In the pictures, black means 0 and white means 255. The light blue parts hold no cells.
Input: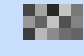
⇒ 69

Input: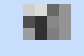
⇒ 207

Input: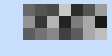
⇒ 103

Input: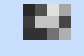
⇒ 40

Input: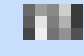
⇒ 105

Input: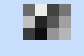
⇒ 106

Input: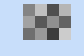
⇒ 132

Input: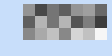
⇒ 148

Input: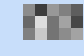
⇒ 140
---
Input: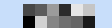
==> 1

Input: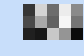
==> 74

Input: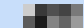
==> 91

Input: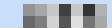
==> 105

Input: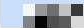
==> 130

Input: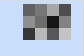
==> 143
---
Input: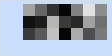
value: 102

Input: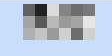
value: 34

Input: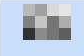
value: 161

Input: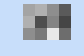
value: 176

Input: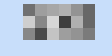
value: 158

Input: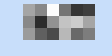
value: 136

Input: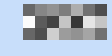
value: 134
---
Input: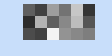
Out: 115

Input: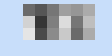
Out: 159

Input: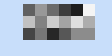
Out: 60

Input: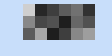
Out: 92

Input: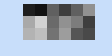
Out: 62

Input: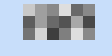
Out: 222
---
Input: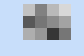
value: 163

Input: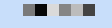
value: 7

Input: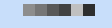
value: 118

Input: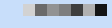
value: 146

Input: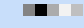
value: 131

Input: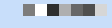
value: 46

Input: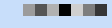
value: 177

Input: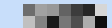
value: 26

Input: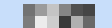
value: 236
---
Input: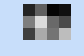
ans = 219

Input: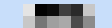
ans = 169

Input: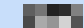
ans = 149

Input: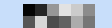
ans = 98

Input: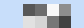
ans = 213

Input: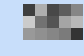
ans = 84
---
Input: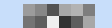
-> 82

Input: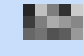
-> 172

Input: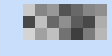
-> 104

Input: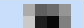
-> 107

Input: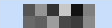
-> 51

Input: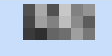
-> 129

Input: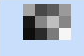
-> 191
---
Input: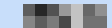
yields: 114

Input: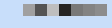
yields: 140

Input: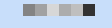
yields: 50

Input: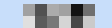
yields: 202

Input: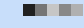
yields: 176

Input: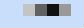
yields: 153

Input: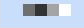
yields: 255

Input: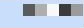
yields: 155
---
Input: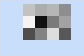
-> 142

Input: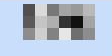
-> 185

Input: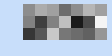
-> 160

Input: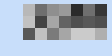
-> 55

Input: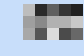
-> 33

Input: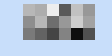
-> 152

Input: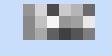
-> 106

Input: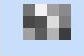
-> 138

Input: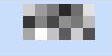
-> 225
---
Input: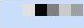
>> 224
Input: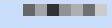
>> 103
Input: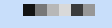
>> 18
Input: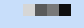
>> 214
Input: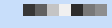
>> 54
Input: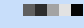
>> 95
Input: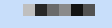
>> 191
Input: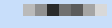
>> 186
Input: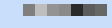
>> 127
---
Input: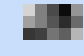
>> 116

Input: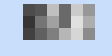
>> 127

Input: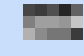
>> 118

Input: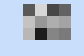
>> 133

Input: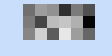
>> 92

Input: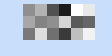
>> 112

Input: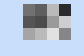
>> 225
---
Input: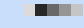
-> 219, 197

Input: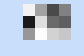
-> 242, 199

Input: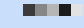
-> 59, 226

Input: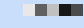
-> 232, 75

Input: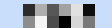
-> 44, 121

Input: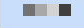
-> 114, 63

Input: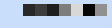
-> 40, 144
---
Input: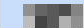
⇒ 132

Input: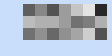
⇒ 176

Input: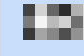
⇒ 111

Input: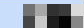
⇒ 218

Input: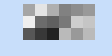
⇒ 197

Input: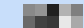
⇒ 127

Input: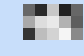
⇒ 94

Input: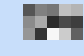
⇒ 62

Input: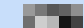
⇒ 143
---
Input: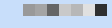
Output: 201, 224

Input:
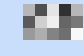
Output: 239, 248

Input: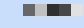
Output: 47, 225

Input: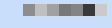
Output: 120, 202

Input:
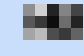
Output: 13, 208

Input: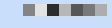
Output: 183, 226

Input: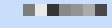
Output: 136, 233

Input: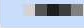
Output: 29, 211

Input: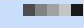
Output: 162, 197

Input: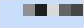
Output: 218, 218
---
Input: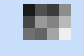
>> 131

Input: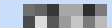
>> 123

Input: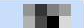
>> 0

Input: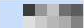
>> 172

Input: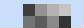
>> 138

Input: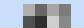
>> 207

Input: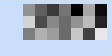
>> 187

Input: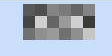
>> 208

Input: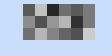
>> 49

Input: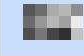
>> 160
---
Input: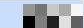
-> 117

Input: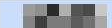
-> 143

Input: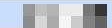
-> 191

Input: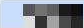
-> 114

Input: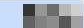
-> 150

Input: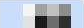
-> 160

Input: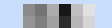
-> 116

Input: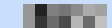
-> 34
